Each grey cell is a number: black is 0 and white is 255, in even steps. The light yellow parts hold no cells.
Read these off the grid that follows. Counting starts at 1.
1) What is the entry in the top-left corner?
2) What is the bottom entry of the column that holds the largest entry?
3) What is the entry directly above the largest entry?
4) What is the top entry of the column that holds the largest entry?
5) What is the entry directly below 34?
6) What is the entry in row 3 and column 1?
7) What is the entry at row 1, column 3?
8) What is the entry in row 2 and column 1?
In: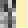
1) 105
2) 176
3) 147
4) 34
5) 63
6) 132
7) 206
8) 105

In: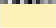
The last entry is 162
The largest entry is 230
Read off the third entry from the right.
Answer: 176
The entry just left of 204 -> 34

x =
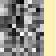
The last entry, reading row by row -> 152
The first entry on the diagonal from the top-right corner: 152
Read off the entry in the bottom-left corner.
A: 137
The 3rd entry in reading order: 121
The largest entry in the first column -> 236
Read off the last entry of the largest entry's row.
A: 40
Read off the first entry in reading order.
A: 164
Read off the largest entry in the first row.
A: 236
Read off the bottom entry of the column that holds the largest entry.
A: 96
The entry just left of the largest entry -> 54
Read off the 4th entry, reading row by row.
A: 83
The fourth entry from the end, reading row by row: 96
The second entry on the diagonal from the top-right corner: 109
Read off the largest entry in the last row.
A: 176
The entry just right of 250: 121
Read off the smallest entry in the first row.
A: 2
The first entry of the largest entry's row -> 222
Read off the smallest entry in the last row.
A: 68
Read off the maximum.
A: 250

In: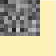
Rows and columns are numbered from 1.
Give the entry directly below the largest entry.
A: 129
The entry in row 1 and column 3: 142
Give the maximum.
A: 199
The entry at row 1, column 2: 44
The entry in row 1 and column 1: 70
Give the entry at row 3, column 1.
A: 158
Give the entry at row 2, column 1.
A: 114
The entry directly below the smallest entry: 98
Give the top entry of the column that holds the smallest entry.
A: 129
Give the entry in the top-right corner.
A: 58
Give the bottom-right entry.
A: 83
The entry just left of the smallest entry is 170
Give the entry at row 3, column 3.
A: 114
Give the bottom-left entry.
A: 129
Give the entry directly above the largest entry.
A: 158
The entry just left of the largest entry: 29
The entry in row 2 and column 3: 83

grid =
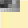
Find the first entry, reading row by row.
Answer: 104
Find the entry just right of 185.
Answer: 173
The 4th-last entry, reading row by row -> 185
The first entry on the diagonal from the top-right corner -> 119

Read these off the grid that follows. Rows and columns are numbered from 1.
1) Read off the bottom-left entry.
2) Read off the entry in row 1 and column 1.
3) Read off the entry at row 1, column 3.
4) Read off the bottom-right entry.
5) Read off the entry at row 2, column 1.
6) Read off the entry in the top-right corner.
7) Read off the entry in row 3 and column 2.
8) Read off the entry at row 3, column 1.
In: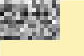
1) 88
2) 233
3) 186
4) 186
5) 144
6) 218
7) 60
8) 102
